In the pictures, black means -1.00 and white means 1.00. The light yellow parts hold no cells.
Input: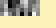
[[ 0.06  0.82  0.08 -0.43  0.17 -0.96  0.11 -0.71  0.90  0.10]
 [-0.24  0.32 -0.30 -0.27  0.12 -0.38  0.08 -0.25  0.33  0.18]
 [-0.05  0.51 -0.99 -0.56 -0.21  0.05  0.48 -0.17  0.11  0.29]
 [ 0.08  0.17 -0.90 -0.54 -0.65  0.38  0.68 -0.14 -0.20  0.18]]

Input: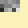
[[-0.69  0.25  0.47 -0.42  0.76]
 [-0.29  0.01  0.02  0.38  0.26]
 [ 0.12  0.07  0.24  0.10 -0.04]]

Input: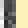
[[ 0.82 -0.59 -0.38 -0.02]
 [ 0.98 -0.66 -0.13 -0.50]
 [ 0.66 -0.39 -0.49 -0.42]
 [ 0.87 -0.66 -0.24 -0.03]
 [ 0.75 -0.47 -0.50 -0.26]
 [ 0.65 -0.41 -0.50 -0.29]
 [ 0.64 -0.42 -0.47 -0.23]]

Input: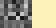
[[-0.42 -0.08 -0.29 -0.07 -0.24  0.08 -0.51 -0.45]
 [-0.31 -0.10 -0.22 -0.12 -0.16 -0.11 -0.31 -0.29]
 [-0.49  0.22 -0.73 -0.66  0.61 -0.82 -0.58  0.30]
 [ 0.07 -0.38  0.37  0.41 -0.79  0.55  0.13 -0.61]
 [-0.04 -0.38 -0.07 -0.39 -0.36 -0.18  0.19 -0.38]
 [ 0.20 -0.58  0.31 -0.13 -0.65 -0.07  0.60 -0.46]
 [-0.01 -0.44 -0.23 -0.77 -0.25 -0.41  0.31 -0.32]]

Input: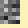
[[ 0.11  0.36 -0.30 -0.49 -0.69]
 [-0.34 -0.76  0.11  0.23  0.57]
 [ 0.03 -0.13 -0.20 -0.45 -0.40]
 [-0.11  0.58 -0.14  0.22 -0.15]
 [ 0.08 -0.17 -0.28 -0.65 -0.59]
 [-0.02  0.52 -0.22 -0.08 -0.36]]

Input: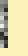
[[ 0.48 -0.62]
 [ 0.18 -0.40]
 [-0.46 -0.75]
 [-0.65  0.20]
 [ 0.07 -0.22]
 [ 0.84  0.14]
 [ 0.35  0.06]
 [ 0.64 -0.37]
 [ 0.35  0.20]
 [ 0.07 -0.66]
 [-0.05 -0.17]
 [ 0.14  0.05]]
